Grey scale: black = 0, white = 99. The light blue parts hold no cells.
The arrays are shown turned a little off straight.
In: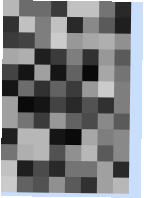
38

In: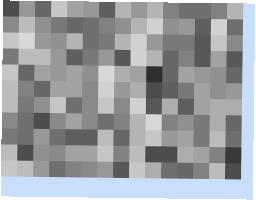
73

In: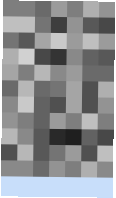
53

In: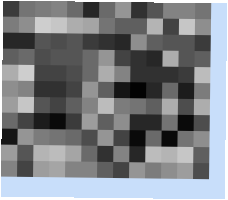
26

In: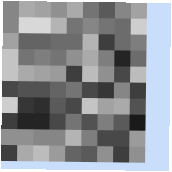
66
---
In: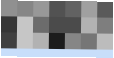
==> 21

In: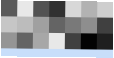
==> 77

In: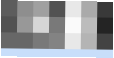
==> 32

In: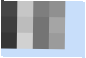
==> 24

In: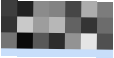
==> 20

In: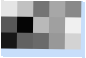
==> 34

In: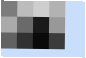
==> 66

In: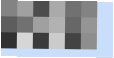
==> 36

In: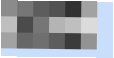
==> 74
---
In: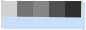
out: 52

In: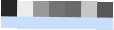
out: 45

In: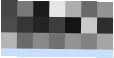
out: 24

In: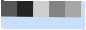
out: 80

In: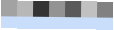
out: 57

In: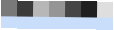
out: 58

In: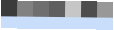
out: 37
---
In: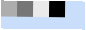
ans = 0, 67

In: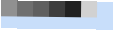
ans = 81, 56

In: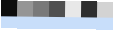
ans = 82, 5

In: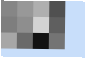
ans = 31, 65

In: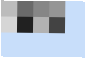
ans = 58, 83

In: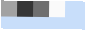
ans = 97, 63

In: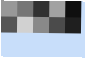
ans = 6, 33

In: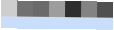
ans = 31, 80

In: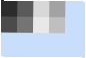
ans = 63, 29

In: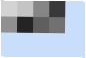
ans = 22, 56
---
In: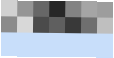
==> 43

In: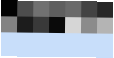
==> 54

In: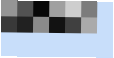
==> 25

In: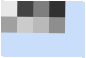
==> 72

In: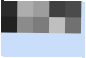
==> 74

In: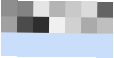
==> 66

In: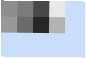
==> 15

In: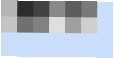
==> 62

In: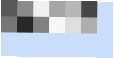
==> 86
